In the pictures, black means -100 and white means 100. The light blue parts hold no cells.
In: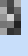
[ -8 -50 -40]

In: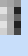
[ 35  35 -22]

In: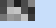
[-47  48  13]

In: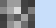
[-18  33 -28 -13]

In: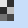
[78 48]

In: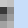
[56  8]

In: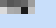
[-12  34]

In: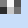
[-2 56]
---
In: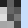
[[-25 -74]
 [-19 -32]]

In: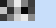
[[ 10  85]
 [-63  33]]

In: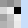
[[  9  30]
 [ 86 -99]]

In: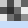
[[-41  55]
 [-64 -15]]

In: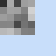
[[ 33 -46]
 [ 28  26]]

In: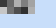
[[-18  37]
 [-11 -39]]

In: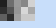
[[-14  20]
 [-33  18]]

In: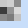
[[62  9]
 [15 71]]
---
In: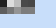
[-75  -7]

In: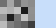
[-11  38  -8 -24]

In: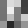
[-8 87 -2 17]

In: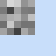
[ 21 -45  43  -9   7]

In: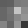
[-26  -9   7 -57]

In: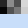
[-71 -36]

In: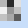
[ 43  17 -28]

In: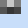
[ -4 -58]

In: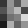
[-58  11   0  15]
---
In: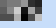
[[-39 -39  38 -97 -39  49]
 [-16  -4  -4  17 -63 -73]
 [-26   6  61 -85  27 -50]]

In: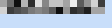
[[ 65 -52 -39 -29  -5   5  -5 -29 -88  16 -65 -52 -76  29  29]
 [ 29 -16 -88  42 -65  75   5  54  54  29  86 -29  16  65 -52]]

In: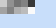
[[ 27   2  37  47  96]
 [ 60  14 -10   2 -56]]

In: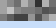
[[ -3 -26 -49 -49  17 -36   7  39]
 [ 27   7 -13  39   7 -62  39 -13]
 [ 27  52   7  -3  -3 -13 -36 -26]]

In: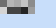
[[ 66 -47 -47 -71  23]
 [-12  43  33  54  10]]

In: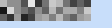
[[-23 -60  22 -72 -48  22  33   1  45   1 -23  22  33]
 [ 45  12  12 -36  80 -60 -10  58  45 -10 -48 -23 -48]
 [-82  68  12 -10 -36  12 -23  45 -10  33  33   1  58]]

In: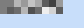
[[ -2 -27 -15  43 -37 -15  87  65 -27]
 [ -2  -2  43  21  53  32 -27 -49  21]]
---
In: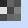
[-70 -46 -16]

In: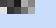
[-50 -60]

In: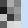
[-45   0  10]

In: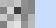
[44 66 55 18]

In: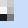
[73 45]

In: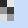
[-68 -51]
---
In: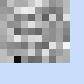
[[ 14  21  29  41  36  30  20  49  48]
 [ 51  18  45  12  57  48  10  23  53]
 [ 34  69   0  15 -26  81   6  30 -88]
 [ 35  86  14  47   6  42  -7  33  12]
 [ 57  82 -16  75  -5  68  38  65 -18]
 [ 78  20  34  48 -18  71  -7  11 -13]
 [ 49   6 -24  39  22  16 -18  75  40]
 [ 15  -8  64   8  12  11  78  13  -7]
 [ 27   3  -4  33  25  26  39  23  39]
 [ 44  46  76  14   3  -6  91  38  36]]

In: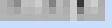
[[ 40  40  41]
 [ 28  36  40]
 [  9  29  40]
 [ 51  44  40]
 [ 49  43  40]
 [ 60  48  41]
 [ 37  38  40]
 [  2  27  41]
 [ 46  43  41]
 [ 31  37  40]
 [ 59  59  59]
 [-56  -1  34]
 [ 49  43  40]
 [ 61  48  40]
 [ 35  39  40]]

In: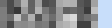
[[-14  -2  -1  -6]
 [-41 -40 -13 -44]
 [ -8 -56  51  10]
 [ 38  22  -5   8]
 [-24 -22  38  16]
 [ 25  40 -35  -7]
 [-40  -7   8  -2]
 [-33 -26 -14 -37]
 [ 32  19  18  34]
 [ 40 -25  59  42]
 [ 38 -18  70  53]
 [-32 -27 -25 -50]
 [-42 -53 -13 -50]
 [ 27  48   1  32]]

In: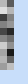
[[ 44  74 -51   2 -44   5  60  29  42  23]
 [-29  43   1  18 -69 -14  13 -80 -21  50]]

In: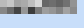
[[ 47   6]
 [ 56 -16]
 [ 29 -47]
 [ 33  18]
 [ 48 -53]
 [ 69  -4]
 [-19  23]
 [-14  16]
 [-22   3]
 [-11  26]
 [ 15   9]]

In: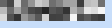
[[-20  46  70]
 [-44 -16 -36]
 [ 62  29 -59]
 [-15 -10  19]
 [ 16 -42  -5]
 [ 59 -49 -31]
 [ 47 -70  65]
 [-13 -33 -50]
 [  1 -41 -48]
 [ 26 -60 -31]
 [ 28  40  92]
 [-52  11 -41]
 [ 48  81 -28]
 [ 54  73 -46]
 [-12  93 -53]]
